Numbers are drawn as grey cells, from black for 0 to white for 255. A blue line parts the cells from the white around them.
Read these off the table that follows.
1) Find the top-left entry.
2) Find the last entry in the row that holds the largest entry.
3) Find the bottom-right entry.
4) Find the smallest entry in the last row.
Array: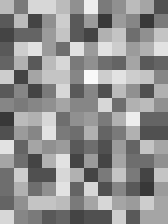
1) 187
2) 134
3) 165
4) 68

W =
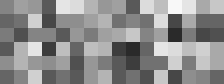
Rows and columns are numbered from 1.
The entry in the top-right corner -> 199
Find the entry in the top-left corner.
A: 132
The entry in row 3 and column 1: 123
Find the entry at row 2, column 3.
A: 208
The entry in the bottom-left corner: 101
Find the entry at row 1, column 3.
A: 151
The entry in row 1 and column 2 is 160
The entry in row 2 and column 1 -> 101
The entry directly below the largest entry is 71
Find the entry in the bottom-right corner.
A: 101
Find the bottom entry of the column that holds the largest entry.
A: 71

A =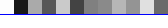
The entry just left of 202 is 87
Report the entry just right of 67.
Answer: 128
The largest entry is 253

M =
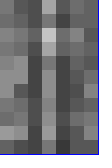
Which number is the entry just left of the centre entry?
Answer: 68
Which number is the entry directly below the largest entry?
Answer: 165
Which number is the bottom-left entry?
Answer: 98
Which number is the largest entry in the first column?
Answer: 154
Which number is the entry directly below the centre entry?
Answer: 142
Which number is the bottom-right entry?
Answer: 87
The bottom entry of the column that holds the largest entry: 119
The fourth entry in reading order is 165
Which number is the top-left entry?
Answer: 119
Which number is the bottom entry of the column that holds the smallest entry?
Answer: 56
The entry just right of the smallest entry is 87
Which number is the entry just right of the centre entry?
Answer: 68
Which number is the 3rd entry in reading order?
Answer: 78
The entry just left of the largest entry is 98
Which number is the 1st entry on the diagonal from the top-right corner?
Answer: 98
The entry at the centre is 142
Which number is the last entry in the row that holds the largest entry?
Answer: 87
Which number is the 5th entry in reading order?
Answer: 87
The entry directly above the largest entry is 119

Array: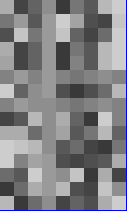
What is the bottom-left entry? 184
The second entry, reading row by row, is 68
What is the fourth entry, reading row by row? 142
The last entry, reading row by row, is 205
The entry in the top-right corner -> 205
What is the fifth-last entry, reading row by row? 68
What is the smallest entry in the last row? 57
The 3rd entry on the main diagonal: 118
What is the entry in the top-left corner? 172
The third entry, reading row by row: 99
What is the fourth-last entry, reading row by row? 99
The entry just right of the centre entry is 118
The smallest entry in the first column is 57
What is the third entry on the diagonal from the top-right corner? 68
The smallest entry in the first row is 57
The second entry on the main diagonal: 154
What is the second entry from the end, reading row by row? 172

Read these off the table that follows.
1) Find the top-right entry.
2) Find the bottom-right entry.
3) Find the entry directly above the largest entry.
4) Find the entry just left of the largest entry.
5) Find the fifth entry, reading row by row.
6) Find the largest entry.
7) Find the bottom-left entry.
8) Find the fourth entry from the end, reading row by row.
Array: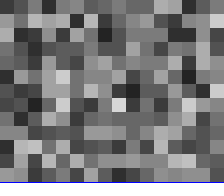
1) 123
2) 82
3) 59
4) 123
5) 123
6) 215
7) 153
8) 134

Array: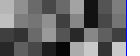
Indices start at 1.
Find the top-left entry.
182
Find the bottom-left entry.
40
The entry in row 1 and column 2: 144
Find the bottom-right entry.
201
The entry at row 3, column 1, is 63
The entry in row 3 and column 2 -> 51
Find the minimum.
6
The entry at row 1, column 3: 106

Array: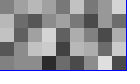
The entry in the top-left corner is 129
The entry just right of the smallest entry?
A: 108
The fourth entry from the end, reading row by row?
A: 74
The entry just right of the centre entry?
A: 173
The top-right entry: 212
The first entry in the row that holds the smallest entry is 129
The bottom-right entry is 74
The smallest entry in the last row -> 43
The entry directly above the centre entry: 161
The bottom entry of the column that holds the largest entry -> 223
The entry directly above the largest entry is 108

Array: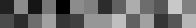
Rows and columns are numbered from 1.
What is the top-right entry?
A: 128
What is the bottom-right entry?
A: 182
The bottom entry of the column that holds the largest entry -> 86
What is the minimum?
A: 0
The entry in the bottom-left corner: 75
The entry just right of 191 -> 97
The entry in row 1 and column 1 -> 33
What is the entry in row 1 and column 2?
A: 140

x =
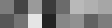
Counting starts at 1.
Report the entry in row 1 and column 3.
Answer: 154
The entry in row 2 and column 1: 87
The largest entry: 229
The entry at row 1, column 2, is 68

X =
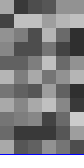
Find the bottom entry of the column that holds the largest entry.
77
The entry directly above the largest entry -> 57
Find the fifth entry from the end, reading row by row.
86
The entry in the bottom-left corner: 169
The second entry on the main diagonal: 192
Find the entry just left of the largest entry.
106
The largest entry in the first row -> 169
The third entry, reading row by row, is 77
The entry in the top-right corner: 146
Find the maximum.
203
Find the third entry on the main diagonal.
77
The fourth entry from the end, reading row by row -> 97
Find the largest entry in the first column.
181
